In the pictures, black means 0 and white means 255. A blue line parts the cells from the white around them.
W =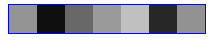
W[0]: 148
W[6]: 146
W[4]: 192

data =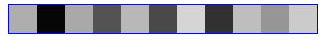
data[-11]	174
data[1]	6
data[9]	150
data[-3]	190

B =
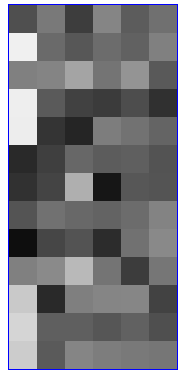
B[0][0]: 79
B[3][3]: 59
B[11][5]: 79
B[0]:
[79, 121, 61, 133, 92, 112]
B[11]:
[213, 95, 95, 86, 97, 79]
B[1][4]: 97
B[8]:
[14, 70, 83, 44, 113, 137]
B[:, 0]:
[79, 240, 128, 238, 237, 41, 49, 84, 14, 128, 201, 213, 204]
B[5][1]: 63
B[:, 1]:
[121, 106, 132, 90, 52, 63, 68, 113, 70, 138, 41, 95, 90]
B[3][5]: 48
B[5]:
[41, 63, 103, 92, 95, 83]
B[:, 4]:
[92, 97, 148, 77, 114, 95, 87, 108, 113, 60, 134, 97, 121]
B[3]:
[238, 90, 65, 59, 77, 48]
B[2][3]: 116
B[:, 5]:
[112, 128, 89, 48, 100, 83, 84, 131, 137, 118, 66, 79, 118]
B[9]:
[128, 138, 185, 116, 60, 118]
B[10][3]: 133

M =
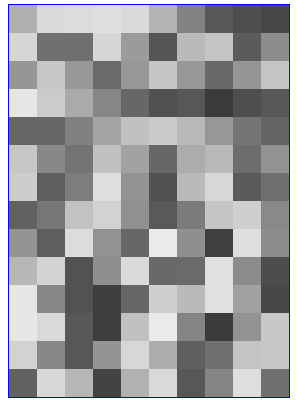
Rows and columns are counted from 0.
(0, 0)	176
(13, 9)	112
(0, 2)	220
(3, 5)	81
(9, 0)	183
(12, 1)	135
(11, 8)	147
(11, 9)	200
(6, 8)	90
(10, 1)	136
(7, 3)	210
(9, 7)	224
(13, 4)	177
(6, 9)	111
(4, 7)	151
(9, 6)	106
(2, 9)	197
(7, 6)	123
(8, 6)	143
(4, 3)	164
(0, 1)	217
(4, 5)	201
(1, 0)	214
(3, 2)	170
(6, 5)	81
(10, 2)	82
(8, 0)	148
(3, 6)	87
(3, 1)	203
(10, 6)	186
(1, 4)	155
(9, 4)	218
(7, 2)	194
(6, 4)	147
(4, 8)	117
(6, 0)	205
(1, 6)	186
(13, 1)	216

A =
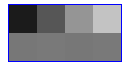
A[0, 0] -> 27
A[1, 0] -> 119
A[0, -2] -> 149
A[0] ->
[27, 86, 149, 195]

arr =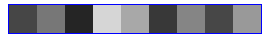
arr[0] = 70
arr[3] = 214
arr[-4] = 56

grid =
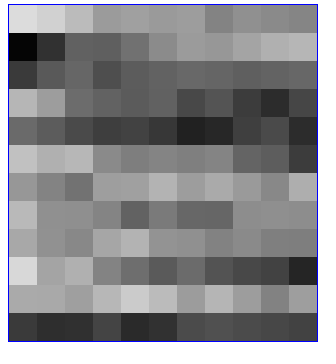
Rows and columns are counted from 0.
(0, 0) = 220
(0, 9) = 138
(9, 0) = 216
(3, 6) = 72
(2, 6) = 104
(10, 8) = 157
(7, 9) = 143
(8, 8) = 138
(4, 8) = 63
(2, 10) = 103
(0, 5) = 154
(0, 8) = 144
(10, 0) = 170
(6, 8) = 154
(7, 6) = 103
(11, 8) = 75
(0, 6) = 157
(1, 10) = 182
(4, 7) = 39
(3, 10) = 70
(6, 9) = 136
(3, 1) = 157
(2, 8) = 95
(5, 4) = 126
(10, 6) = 156
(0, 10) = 133
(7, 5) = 122
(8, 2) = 136
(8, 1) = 145
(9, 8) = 72
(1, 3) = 95
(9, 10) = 37
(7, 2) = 143

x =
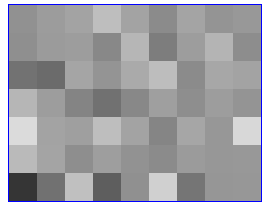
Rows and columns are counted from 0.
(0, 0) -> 145
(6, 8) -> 151
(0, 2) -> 163
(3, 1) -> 157
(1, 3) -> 136
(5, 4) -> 146
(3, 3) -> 113
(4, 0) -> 219
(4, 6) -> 166
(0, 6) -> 164
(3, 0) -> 182
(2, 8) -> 163
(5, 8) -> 152
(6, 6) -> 117
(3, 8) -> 148
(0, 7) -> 148
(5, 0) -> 186

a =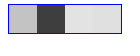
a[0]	195
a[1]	62

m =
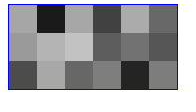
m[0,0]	166
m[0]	[166, 26, 167, 65, 171, 104]
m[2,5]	125
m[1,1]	180
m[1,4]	114
